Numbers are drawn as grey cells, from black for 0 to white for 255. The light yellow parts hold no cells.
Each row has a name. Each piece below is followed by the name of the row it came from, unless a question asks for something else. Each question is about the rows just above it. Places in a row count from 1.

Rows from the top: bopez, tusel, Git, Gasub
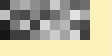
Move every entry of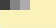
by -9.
[ 53 123 163]
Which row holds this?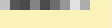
tusel
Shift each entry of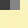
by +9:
[ 71 141]
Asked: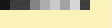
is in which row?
Gasub
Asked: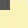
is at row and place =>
tusel, 2
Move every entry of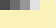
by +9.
[ 83 118 160 234]
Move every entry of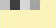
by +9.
[202  71 223 172]

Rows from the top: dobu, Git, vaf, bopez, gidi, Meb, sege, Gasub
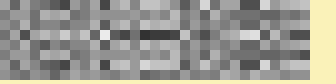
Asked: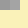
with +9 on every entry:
[163 173]
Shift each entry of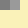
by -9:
[116 145]
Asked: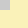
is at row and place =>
bopez, 7
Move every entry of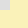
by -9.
[214]

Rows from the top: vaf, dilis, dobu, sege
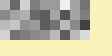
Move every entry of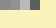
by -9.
[128 137 177  84]
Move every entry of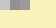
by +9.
[207 155 164]
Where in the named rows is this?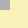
dilis, 3
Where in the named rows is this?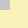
dobu, 2

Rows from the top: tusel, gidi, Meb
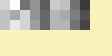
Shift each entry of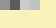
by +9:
[156 101 212 202]
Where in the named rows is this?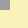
Meb, 4
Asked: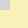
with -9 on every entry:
[203]
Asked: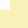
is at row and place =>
tusel, 2
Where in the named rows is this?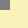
gidi, 8
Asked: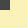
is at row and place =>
Meb, 9

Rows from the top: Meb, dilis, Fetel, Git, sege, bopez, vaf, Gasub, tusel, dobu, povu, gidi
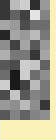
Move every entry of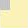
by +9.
[206]
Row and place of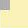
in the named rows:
bopez, 1
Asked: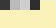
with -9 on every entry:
[ 46 177 197  37]
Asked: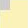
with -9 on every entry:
[197]
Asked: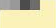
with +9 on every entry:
[174 162  85 118]

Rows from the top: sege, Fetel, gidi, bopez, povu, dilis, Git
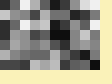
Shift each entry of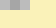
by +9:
[197 175 197]
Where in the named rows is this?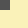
povu, 6
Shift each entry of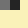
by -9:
[104  27]

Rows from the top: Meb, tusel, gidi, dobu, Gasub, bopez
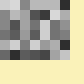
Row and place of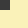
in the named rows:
tusel, 5
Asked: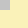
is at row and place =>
bopez, 7
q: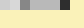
Meb
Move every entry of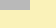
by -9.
[176 176 176]
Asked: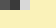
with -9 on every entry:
[ 73  49 207]
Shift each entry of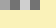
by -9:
[154 106 198 106]
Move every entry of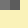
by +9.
[124 101]

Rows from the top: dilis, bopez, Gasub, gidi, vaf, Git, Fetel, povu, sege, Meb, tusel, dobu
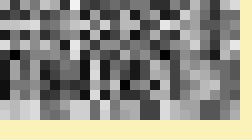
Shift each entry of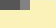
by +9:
[ 95  95 139]
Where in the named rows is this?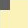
Gasub, 12
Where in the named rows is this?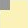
vaf, 19
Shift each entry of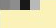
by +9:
[139 150  33 194]
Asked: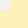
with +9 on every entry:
[251]
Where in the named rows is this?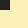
Git, 9

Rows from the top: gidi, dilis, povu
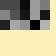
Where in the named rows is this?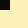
gidi, 3
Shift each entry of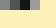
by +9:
[142  92  30 165]
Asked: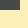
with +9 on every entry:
[82 82]
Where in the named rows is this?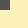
dilis, 2
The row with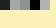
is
povu

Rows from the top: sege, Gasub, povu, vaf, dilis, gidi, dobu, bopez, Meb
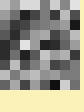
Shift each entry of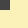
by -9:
[59]
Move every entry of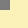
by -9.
[114]
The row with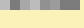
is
bopez
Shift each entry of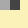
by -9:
[159  59]
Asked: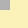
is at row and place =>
gidi, 7
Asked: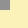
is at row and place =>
bopez, 5
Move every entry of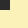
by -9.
[35]

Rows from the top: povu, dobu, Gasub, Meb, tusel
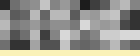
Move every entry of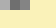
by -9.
[165 102 123]
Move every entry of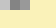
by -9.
[187 123 144]
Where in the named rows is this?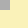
Meb, 8

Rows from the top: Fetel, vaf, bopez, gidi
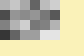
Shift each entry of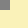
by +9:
[138]
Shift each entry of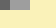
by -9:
[ 91 149 149]
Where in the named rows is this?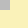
Fetel, 5

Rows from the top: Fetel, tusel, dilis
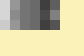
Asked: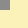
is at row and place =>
tusel, 2
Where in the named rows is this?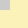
dilis, 1

